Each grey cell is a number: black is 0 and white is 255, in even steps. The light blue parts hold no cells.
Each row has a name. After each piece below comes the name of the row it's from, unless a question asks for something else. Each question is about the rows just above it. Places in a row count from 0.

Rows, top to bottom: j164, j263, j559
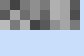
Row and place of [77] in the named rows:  j263, 7
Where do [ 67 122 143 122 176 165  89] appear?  j164
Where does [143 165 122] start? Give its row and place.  j559, 5

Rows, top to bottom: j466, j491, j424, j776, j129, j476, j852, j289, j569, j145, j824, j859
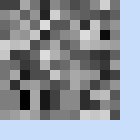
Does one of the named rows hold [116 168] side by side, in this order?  yes
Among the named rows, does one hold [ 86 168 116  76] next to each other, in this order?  no

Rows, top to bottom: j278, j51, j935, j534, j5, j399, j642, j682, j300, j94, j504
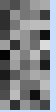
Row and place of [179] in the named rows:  j935, 2
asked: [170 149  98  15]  j534

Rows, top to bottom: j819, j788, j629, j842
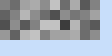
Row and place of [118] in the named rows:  j788, 7
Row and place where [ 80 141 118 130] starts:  j788, 5
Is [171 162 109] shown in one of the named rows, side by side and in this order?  no

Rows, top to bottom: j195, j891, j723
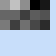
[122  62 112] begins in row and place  j723, 0
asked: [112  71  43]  j723
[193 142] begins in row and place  j195, 1
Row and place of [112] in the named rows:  j723, 2

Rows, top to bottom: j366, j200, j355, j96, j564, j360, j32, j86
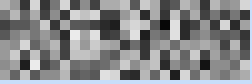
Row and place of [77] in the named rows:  j360, 2
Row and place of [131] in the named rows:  j96, 1
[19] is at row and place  j32, 20
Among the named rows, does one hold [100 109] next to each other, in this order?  yes

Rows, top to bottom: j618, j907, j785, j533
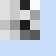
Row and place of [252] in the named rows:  j618, 3
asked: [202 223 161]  j907
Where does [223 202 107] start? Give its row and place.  j533, 0
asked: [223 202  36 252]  j618
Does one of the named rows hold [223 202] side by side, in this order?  yes

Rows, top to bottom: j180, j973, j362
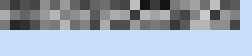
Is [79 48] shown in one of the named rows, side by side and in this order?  no
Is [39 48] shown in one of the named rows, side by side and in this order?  yes

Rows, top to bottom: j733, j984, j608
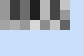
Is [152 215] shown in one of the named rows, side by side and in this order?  yes
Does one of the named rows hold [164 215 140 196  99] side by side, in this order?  no
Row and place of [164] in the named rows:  j608, 0
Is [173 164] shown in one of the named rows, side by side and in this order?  no
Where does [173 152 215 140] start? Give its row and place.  j608, 1

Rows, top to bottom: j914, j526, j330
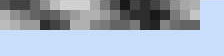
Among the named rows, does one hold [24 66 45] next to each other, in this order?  yes
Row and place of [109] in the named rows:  j330, 17
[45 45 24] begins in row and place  j526, 13
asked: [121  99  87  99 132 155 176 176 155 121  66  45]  j526
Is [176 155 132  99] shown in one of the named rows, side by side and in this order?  no
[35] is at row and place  j330, 15
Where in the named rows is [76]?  j914, 11

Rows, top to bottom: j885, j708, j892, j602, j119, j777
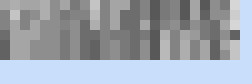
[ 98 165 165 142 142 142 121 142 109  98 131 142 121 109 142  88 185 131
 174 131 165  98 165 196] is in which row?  j119
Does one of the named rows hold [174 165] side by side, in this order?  yes
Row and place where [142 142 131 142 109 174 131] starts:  j892, 4
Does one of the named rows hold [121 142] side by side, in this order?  yes
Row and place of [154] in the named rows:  j602, 19

